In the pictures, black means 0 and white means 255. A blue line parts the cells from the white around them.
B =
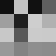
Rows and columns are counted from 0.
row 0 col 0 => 16
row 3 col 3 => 140
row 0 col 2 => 17
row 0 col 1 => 195
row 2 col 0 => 200

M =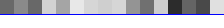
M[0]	105
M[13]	100
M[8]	214
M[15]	224
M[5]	232
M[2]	104

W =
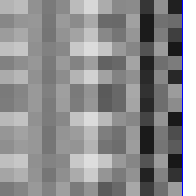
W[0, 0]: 180
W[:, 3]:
[122, 119, 117, 129, 122, 120, 128, 123, 124, 117, 118, 131, 118, 131]
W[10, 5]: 148
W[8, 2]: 145
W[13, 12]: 157
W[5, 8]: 130
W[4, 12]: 124
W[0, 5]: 187
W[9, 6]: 187
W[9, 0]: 150
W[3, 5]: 200
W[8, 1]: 194
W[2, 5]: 163
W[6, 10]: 50
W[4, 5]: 131
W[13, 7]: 90
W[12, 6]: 203
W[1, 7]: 106
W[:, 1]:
[188, 149, 169, 198, 142, 183, 133, 135, 194, 162, 155, 199, 177, 133]
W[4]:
[129, 142, 151, 122, 154, 131, 158, 98, 104, 164, 33, 111, 124]
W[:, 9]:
[139, 161, 150, 134, 164, 144, 168, 165, 135, 154, 157, 134, 146, 168]
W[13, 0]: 122
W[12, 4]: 143
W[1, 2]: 151
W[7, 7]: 92
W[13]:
[122, 133, 153, 131, 159, 122, 147, 90, 105, 168, 61, 111, 157]
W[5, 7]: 162
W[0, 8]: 137
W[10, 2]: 151
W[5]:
[171, 183, 145, 120, 141, 180, 209, 162, 130, 144, 42, 136, 40]
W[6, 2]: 153
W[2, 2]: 148
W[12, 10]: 34
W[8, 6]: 219
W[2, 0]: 156

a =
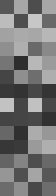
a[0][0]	87
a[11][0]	100
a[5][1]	143
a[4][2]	184
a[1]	[188, 78, 199, 104]
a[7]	[194, 69, 193, 72]
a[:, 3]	[167, 104, 183, 137, 155, 174, 53, 72, 49, 151, 175, 105, 87, 109]
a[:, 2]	[77, 199, 167, 105, 184, 110, 71, 193, 72, 172, 154, 77, 165, 72]
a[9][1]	48
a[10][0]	55
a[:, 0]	[87, 188, 162, 143, 117, 69, 56, 194, 68, 103, 55, 100, 150, 108]

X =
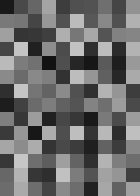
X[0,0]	25
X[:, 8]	[69, 80, 130, 43, 30, 39, 149, 156, 75, 44, 60, 126, 149, 97]
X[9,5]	190
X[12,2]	54
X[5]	[138, 107, 137, 127, 50, 189, 150, 96, 39, 170]
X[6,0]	47
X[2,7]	84
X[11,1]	198
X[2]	[160, 53, 55, 63, 175, 119, 168, 84, 130, 133]
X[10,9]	135
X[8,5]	55
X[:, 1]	[73, 118, 53, 196, 124, 107, 197, 65, 55, 150, 140, 198, 179, 170]
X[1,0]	121
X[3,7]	189
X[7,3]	125
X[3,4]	76
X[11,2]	110
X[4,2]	113
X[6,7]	179
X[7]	[29, 65, 107, 125, 97, 84, 131, 111, 156, 74]
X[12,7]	162
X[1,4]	81
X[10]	[166, 140, 172, 52, 73, 60, 31, 98, 60, 135]
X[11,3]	93
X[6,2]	117
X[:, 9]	[146, 177, 133, 179, 153, 170, 61, 74, 156, 191, 135, 109, 63, 160]
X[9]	[58, 150, 23, 173, 78, 190, 52, 184, 44, 191]
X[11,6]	47
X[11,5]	99
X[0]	[25, 73, 102, 164, 61, 80, 82, 111, 69, 146]
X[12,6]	83
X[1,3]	151
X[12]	[103, 179, 54, 46, 193, 124, 83, 162, 149, 63]

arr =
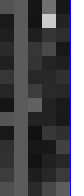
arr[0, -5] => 83
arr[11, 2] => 19
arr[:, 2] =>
[21, 20, 31, 54, 52, 39, 61, 97, 34, 17, 23, 19, 29, 41]
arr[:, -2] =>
[112, 203, 53, 73, 36, 40, 41, 34, 34, 55, 24, 33, 39, 72]
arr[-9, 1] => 91
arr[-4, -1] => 65
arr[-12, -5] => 31
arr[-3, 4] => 39
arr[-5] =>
[24, 91, 17, 55, 48]
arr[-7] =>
[21, 91, 97, 34, 26]
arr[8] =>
[85, 91, 34, 34, 25]
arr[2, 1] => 91
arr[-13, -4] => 91
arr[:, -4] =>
[91, 91, 91, 91, 91, 91, 91, 91, 91, 91, 91, 91, 91, 91]
